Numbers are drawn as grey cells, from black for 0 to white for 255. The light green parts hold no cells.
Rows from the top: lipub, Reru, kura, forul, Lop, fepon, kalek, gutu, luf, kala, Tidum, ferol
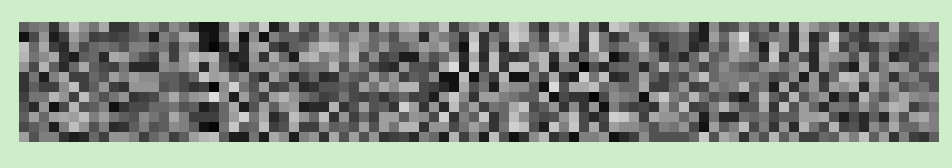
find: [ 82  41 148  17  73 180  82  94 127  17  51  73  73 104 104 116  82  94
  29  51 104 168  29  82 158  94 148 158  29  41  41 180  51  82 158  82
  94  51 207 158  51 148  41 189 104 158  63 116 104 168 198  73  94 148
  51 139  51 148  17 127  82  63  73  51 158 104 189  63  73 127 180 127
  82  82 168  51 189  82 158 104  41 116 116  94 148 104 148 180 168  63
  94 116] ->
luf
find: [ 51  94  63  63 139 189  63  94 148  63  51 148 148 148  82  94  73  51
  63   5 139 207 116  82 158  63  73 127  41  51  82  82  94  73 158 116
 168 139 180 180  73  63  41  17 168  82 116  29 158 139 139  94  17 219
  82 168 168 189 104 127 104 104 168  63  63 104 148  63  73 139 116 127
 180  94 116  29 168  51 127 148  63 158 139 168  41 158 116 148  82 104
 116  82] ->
kalek

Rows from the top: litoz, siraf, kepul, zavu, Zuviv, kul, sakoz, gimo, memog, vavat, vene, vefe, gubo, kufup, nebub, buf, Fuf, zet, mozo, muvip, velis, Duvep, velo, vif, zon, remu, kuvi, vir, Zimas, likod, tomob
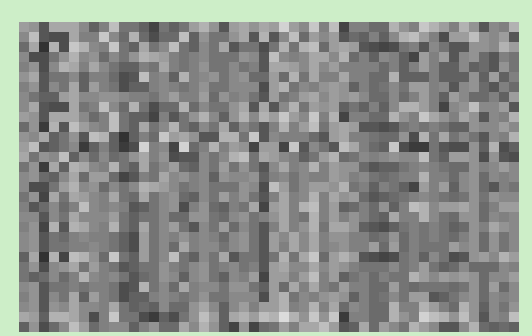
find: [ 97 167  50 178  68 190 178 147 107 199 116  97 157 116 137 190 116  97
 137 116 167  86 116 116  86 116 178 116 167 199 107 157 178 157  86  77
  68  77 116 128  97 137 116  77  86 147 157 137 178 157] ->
vif
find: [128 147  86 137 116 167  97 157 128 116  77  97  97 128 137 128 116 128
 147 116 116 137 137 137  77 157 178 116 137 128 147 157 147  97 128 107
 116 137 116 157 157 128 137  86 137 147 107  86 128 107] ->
sakoz
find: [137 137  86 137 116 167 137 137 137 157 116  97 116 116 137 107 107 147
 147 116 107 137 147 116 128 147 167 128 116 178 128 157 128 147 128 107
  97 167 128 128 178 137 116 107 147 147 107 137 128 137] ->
muvip

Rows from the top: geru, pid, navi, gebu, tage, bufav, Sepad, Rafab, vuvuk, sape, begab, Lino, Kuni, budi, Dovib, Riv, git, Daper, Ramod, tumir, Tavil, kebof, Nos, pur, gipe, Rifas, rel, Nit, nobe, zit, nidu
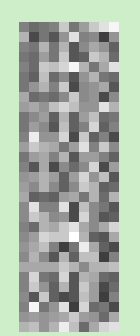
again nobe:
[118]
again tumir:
[138]
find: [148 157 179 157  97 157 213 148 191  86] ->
Riv

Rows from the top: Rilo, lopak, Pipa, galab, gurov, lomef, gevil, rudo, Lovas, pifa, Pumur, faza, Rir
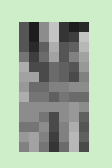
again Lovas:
[140]
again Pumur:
[117]
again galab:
[162]
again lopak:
[195]
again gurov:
[74]

